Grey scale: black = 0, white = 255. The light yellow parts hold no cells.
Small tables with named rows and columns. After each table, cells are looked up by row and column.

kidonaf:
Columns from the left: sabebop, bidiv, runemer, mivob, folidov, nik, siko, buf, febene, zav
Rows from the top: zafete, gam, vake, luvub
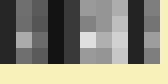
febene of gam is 36
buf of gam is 189
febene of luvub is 36
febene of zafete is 36
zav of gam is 116
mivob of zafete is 19
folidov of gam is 58
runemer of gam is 85
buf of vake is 208
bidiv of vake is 171
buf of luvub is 200
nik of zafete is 153
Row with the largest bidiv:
vake

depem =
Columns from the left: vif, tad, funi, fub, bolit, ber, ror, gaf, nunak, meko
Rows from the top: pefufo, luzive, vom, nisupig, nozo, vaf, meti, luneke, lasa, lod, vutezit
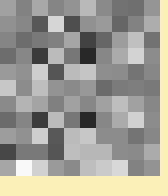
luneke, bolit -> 118
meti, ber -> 136
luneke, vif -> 107
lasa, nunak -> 116
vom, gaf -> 157
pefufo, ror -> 138
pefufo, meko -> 149
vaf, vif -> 199
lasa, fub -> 87

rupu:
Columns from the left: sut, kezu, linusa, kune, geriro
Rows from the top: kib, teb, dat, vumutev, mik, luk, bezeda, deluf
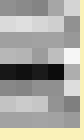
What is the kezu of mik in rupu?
16
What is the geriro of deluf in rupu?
154
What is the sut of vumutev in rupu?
183
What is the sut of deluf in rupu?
162
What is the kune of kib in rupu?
166
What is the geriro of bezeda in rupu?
127
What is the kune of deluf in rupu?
162
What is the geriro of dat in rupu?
152
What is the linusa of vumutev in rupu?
156
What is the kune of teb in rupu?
207
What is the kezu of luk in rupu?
132
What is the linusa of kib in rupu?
132
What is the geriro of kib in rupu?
212
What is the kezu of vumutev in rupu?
180
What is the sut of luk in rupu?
136

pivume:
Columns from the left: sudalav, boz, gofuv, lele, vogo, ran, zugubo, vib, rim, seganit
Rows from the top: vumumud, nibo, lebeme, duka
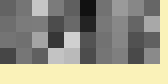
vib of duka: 127
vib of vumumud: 154
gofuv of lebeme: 164
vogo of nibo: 105
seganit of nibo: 168
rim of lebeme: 81
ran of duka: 76
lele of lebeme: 54
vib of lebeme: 134
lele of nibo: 76
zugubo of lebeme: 114
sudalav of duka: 70
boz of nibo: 123
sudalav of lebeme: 116
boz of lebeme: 112
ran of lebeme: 83
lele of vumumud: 123
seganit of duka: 138
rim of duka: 73
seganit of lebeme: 96

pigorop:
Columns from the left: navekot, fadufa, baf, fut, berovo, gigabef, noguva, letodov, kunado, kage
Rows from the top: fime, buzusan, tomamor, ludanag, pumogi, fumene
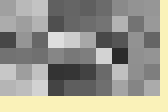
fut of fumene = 68
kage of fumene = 171
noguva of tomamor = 72
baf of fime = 195
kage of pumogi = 126
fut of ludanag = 134
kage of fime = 150
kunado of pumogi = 143
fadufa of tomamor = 149
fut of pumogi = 51
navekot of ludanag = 114
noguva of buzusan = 116
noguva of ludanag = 211
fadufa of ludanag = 116
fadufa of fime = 185
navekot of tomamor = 71
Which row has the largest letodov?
pumogi

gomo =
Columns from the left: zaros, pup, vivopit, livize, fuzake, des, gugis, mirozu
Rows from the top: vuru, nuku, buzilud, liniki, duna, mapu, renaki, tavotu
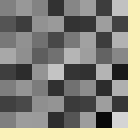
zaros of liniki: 168
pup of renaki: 73
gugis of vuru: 61
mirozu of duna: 26
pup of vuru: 152
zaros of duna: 62
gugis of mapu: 44
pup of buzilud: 145
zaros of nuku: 84
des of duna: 49
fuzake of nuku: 51
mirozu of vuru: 193
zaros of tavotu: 127
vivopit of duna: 148

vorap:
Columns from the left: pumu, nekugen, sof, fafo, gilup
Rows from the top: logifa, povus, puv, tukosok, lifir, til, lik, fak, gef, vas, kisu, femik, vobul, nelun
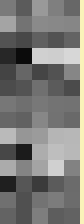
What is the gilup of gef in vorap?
183
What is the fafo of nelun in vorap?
93
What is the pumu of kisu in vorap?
171
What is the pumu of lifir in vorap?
68
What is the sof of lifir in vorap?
69
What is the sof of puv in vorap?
96
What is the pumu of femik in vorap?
31
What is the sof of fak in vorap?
135
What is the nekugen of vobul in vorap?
80
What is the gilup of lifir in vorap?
134
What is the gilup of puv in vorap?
99
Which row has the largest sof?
tukosok

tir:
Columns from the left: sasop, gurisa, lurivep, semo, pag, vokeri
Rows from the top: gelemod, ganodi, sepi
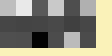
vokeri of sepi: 75
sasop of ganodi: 70
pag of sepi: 187
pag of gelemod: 78
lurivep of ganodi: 69
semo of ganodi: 73
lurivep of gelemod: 89
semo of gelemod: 201
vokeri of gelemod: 176
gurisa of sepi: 78
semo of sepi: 76
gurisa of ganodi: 68
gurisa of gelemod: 233
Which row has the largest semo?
gelemod

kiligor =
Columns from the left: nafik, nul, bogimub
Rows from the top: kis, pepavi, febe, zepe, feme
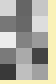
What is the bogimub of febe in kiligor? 154
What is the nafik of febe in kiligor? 236
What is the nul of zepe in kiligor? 170
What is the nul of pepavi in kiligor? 104
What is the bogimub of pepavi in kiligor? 221
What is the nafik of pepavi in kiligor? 119
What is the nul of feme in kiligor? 191
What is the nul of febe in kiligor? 130
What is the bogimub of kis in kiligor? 198
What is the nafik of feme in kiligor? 57
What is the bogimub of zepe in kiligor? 67
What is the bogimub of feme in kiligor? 161
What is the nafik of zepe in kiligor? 122
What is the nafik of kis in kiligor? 213
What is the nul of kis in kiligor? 101

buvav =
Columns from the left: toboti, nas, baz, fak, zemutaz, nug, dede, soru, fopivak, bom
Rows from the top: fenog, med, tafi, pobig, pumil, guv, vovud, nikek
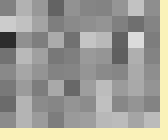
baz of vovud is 139
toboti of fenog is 129
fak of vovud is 134
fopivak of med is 111
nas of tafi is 144
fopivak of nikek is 165
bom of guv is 148
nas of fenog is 178
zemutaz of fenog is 146
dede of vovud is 192
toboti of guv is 121
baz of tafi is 126

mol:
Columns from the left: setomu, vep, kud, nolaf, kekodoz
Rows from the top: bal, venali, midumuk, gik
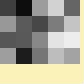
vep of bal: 13
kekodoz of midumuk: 237
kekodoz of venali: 196
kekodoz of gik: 163
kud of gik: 118
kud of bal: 156
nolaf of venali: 124
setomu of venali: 152
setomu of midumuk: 86
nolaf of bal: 210
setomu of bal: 63
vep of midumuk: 89
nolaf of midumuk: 227
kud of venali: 71
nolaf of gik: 189
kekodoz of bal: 101
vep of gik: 28
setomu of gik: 158
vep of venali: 90
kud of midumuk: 136

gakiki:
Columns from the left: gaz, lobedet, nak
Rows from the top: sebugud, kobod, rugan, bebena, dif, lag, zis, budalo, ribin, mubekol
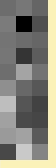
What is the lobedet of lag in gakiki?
104
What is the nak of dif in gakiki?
115
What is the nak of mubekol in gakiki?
132
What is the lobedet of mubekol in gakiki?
201
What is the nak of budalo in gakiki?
70
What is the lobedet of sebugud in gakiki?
119
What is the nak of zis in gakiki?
66

